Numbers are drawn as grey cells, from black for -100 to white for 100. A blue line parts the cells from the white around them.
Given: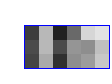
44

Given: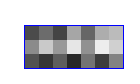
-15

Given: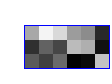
91

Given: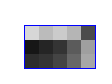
47

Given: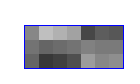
50

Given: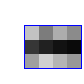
-3
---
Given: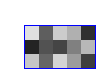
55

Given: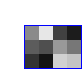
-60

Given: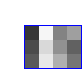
-30

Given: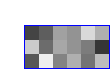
-32

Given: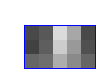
-20

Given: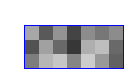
-2

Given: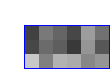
57

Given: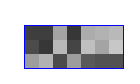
23
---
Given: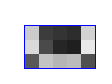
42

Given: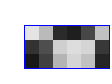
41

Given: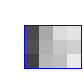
50

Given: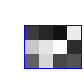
-44

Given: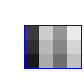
-13

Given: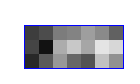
19

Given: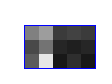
-81

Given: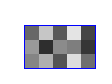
-35

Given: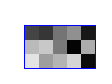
41

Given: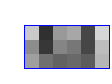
-23
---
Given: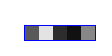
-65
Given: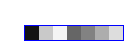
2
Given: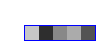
7
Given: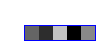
53
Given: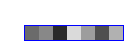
23
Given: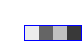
-21
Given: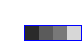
-29
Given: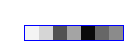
-91
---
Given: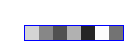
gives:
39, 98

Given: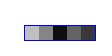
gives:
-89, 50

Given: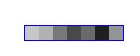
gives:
-43, 56

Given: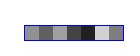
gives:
-47, 64

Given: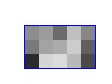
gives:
34, 72

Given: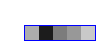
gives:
-3, 58

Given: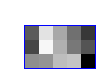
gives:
38, 94

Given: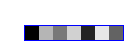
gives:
64, 81

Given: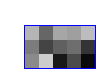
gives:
-25, 60
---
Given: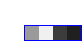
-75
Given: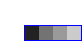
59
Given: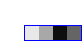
-21
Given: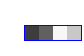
57
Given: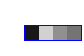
-9
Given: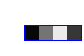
-57
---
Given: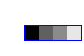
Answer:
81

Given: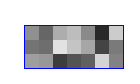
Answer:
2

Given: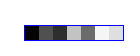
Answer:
75

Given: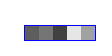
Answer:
26

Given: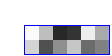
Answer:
1

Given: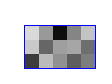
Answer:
-2
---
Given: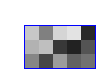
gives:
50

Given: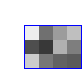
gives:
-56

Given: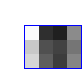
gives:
-37

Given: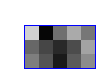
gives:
-45

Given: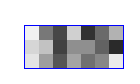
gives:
52

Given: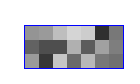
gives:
-39

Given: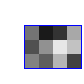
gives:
14

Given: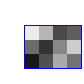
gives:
-60
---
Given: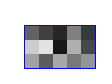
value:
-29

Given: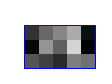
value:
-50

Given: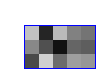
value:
63

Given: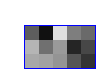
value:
27

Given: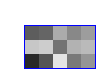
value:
-33

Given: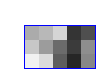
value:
72

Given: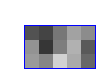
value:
5

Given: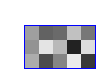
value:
-40

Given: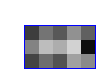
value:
-14

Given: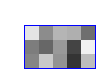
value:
58
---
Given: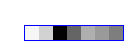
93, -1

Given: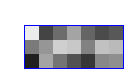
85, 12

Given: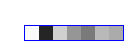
96, 34

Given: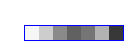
93, -56

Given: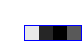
82, -30

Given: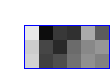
82, 1

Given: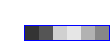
-59, 6

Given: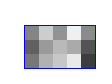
4, -52

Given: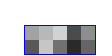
27, -21

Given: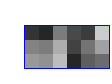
-59, -15
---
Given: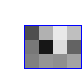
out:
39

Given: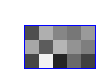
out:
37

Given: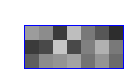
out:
10

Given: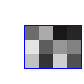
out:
34

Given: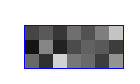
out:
-30

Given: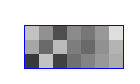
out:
14

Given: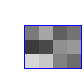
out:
30

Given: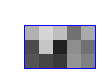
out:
67

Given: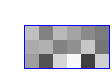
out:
2

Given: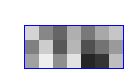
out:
6
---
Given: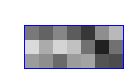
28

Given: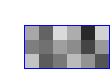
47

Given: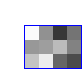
86

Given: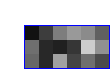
-47

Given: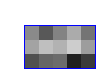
-15

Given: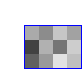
21
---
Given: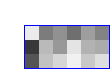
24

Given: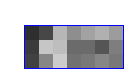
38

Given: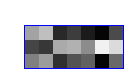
-96

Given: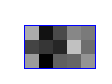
6

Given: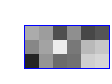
-44

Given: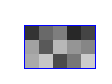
-69

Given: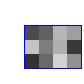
43

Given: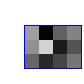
-24

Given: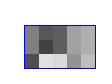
26
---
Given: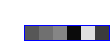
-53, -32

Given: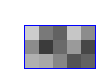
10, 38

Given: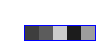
23, -51

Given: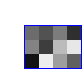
-63, -85

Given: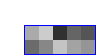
-33, -16

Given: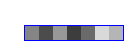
42, 4

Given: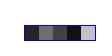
52, -71

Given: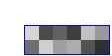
19, -13
